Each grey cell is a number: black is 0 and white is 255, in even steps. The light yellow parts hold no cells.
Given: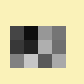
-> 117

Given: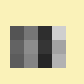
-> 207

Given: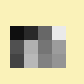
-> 234

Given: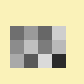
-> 206

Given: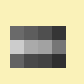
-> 53

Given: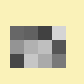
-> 213

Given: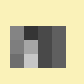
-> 95
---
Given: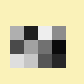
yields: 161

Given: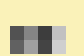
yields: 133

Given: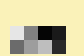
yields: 129

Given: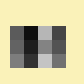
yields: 30

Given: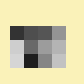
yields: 105

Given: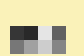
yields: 41
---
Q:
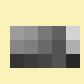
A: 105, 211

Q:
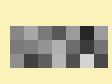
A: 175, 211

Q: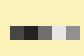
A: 110, 230

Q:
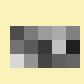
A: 56, 215

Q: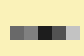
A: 29, 195

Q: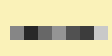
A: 148, 201

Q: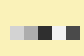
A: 47, 242

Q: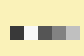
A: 85, 248
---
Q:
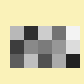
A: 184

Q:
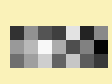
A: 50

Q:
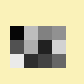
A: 6

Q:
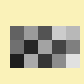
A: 98

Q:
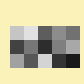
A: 197

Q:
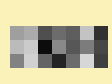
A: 159
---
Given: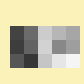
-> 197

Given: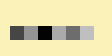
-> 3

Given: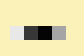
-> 4

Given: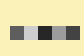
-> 39

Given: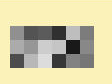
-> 220

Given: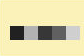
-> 55
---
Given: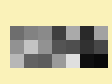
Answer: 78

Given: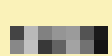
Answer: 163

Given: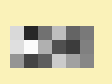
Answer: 80

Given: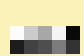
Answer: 78

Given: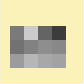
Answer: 130

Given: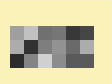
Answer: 146
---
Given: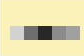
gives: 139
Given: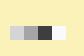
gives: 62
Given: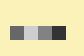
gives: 130
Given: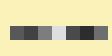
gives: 45
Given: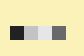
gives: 230
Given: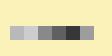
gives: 55
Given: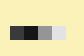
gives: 149
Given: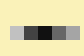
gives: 103
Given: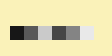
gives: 132
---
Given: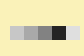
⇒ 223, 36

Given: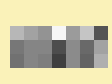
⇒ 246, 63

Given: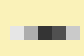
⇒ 230, 52

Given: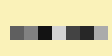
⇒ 211, 19

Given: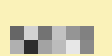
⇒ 231, 45

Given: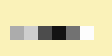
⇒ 253, 19

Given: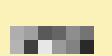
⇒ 231, 41

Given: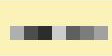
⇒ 204, 45
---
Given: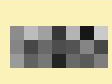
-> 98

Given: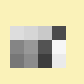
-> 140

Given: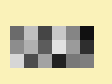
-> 76

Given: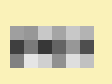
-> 229

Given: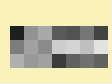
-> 153

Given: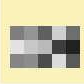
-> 141

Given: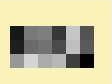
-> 212

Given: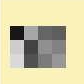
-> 81

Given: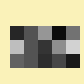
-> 83
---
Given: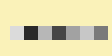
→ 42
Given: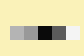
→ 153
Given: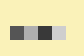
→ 175
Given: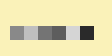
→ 191
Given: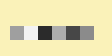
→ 243
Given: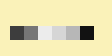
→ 118
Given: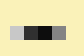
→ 48
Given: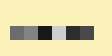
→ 131
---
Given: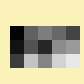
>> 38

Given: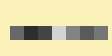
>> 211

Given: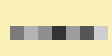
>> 51

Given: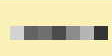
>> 75

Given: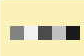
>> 75

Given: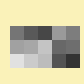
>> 196

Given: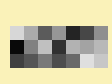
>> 49

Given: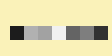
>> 241
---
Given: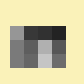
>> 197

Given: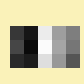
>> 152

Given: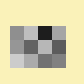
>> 114

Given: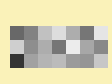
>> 149

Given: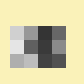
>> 66

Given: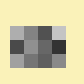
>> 95

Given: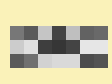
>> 76
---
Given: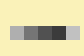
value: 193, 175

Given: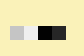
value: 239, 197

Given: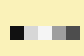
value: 245, 215

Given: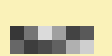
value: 219, 207

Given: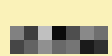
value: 192, 144

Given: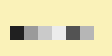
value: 236, 202
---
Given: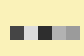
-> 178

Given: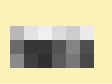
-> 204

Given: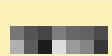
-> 98

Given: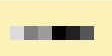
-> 33

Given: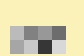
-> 152

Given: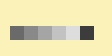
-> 221

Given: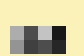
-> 195
